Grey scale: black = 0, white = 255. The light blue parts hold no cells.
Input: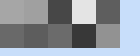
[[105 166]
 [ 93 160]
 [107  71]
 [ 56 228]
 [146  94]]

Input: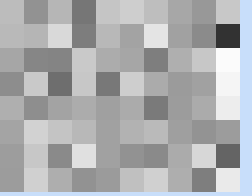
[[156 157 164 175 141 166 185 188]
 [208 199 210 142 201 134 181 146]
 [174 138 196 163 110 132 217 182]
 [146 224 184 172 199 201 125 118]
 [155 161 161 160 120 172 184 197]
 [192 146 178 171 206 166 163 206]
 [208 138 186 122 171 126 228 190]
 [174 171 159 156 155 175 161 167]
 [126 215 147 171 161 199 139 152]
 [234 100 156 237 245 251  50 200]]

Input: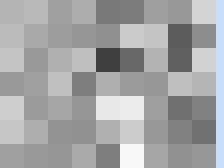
[[160 198 206 153 196 187 180]
 [153 174 155 160 153 169 185]
 [150 147 166 192 176 157 160]
 [170 145 150 126 191 150 173]
 [126 176 232 175  63 144 121]
 [248 204 236 155 104 203 124]
 [166 152 159 151 179 196 159]
 [145 129 112 191  96  92 152]
 [151 113 129 181 210 141 212]]

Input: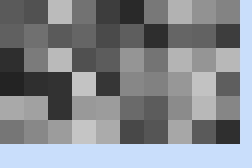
[[119 169  35  46  96  90]
 [136 161  47 123 111  81]
 [155  49  50 186  89 187]
 [197 153 195  80 101 114]
 [170 156  54  92  74  61]
 [ 72 106 135 148  94  41]
 [ 85  92 129 115  45 120]
 [167 139 152 180 101 178]
 [ 89 184 194 148  98 146]
 [ 47 134  94 185  60 131]]

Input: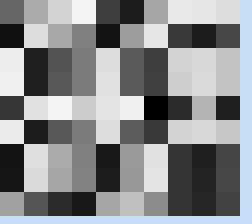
[[162  21  19 234  55 239 237  17 101]
 [ 86 218 223  29 225  30  31 221 170]
 [ 43 167 171  87 245  87  83 169 212]
 [ 24 130 129 124 203 123 123 129 245]
 [167  29  24 221 228 225 220  18  61]
 [192 152 155  93 239  89  91 157  28]
 [140 227 225  57   1  63  61 229 166]
 [ 51  52  51 211  43 206 210  58 233]
 [ 38  36  31 215 179 217 216  28 231]
 [ 67  71  69 198  31 194 194  70 220]]

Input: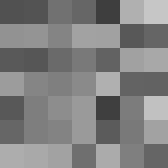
[[173 102  88 155  89 145  81]
 [169 126 125 133  85 148  83]
 [162 130 140 127 105 132 113]
 [111 154 154 138 120 162 102]
 [170  91  63 176  98 160  62]
 [127 120 124  99 161  88 175]
 [101 162 193  98 168 100 198]]

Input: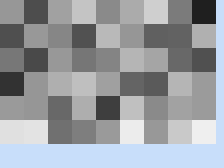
[[224 154  50 119  79 151]
 [227 150 150  73 152  77]
 [112 104 175 152 134 161]
 [126 174 191 118  81 196]
 [154  62 160 132 185 138]
 [236 192 100 181 150 171]
 [152 138  90 165  96 207]
 [201 162 181 104  98 123]
 [239 155 155  80 176  31]]
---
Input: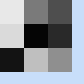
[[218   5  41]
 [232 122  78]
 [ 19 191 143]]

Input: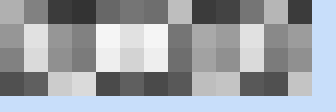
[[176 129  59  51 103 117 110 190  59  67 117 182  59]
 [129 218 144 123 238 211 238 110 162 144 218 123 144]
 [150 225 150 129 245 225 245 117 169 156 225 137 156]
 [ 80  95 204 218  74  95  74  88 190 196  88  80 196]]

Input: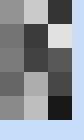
[[138 189  24]
 [146 202  51]
 [103 173  72]
 [123  66  87]
 [117  59 226]]

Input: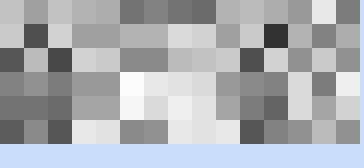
[[ 86 187  72 210 202 138 138 187 194 202  78 210 145 202 145]
 [ 92 138  86 232 226 138 145 232 226 232  86 130 145 187 145]
 [115 115 107 165 165 246 218 239 226 165 123 100 218 165 210]
 [130 145 123 153 153 252 232 226 218 153 138 130 218 123 239]
 [194 159 194 179 173 115 130 115 107 179 187 173 153 232 123]
 [202  78 210 159 159 179 179 218 210 159 202  50 179 130 173]]

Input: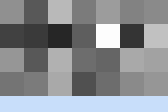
[[ 65  58  38  94 253  52 193]
 [116 123 169  80 109 138 150]
 [150  88 177 109 101 169 162]
 [144  88 185 123 156 130 138]]

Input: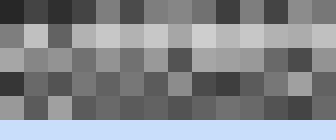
[[ 39  68  47  68 126  75 126 134 113  62 126  68 140 119]
 [ 54 105  83 119  98 119  91 140  75  62  91 119 160  98]
 [126 192  98 178 199 178 199 166 206 184 199 178 172 192]
 [166 134 147 113 147 113 153  83 166 160 153 105  75 147]
 [153  91 160  91 105  91  98  83  98 113 105  83  68 105]]

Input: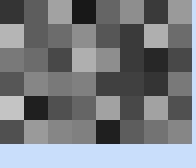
[[121 108  72 175 142  58  39  72]
 [196  31  80 101 162  72 162  80]
 [181  93 108 142  86  58 175 108]
 [ 86 134 121 128  64  64  52 121]
 [ 80 154 134 128  31  93 115 134]
 [ 52  93 162  24 101 142  58 154]]

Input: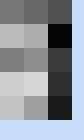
[[187 172   4]
 [194 158  25]
 [207 213  47]
 [126 142  59]
 [118 104  81]]

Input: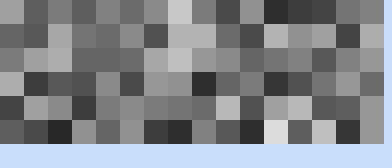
[[ 94  74  40 144 100 144  60  46 130  88  46 220  94 191  54 152]
 [173  60  88  81 137  74 152 144  46 100 122  54  81 116 152 108]
 [159  94 122  94 130 108 137 199 122  74 144  46  60  68 116 130]
 [ 68 159 137  60 122 137 122 116 108 185  81 159 185  88  94 152]
 [100  88 167 116 108 137  81 179 179 108  74 179 144 159  68 173]
 [122 159 173 100 100 108 167 191 152 137 100 116 130  88 130 152]]
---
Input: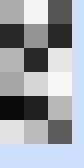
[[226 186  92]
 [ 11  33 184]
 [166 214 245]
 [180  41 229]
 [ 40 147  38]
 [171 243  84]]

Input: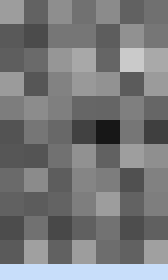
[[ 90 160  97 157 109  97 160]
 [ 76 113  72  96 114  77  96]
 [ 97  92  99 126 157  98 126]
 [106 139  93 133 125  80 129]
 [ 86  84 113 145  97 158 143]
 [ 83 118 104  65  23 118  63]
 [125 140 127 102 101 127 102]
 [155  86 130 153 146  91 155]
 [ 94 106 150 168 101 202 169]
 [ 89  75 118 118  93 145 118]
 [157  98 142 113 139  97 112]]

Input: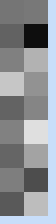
[[ 89 189]
 [126  77]
 [101 163]
 [129 223]
 [ 99 133]
 [198 146]
 [128 178]
 [ 98  14]
 [117 120]]

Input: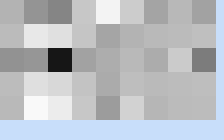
[[185 249 236 199 156 210 182 187 188]
 [188 223 216 195 171 190 186 188 190]
 [146 150  22 162 173 185 172 203 124]
 [187 232 224 197 165 179 185 187 191]
 [179 148 133 199 243 204 164 184 162]]

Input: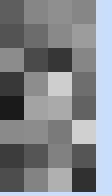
[[ 77 131 176  48]
 [ 60  85 129  85]
 [138 140 122 208]
 [ 26 163 170  98]
 [ 56 141 206 110]
 [140  74  54 134]
 [ 83 108 137 156]
 [ 94 134 143 134]]

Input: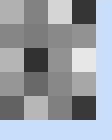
[[ 98 183 128  57]
 [150 105 136 167]
 [181  49 146 231]
 [134 124 137 146]
 [177 130 213  53]]

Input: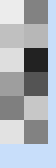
[[226 130]
 [127 199]
 [158  84]
 [222  34]
 [192 183]
 [236 130]]

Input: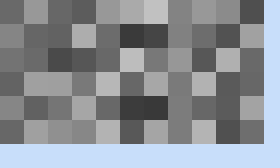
[[103 160 144 135 179  88 165 124 180  80 110]
 [134  97 117 166 104  60  57 124 103  91 163]
 [ 99 160 159 121 183 103 167 122 178  90 103]
 [115 106  74  86 104 189 120 151  87 176 105]
 [133 102  98 173 108  58  69 129 109  82 161]
 [105 152 103  92 152 170 193 131 152 139  79]]

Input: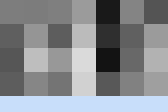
[[ 93 134 116 209  88 129 159]
 [ 86 190 152 218  19 104 178]
 [ 95 149  93 187  47  96 155]
 [125 124 127 155  25 132  84]]
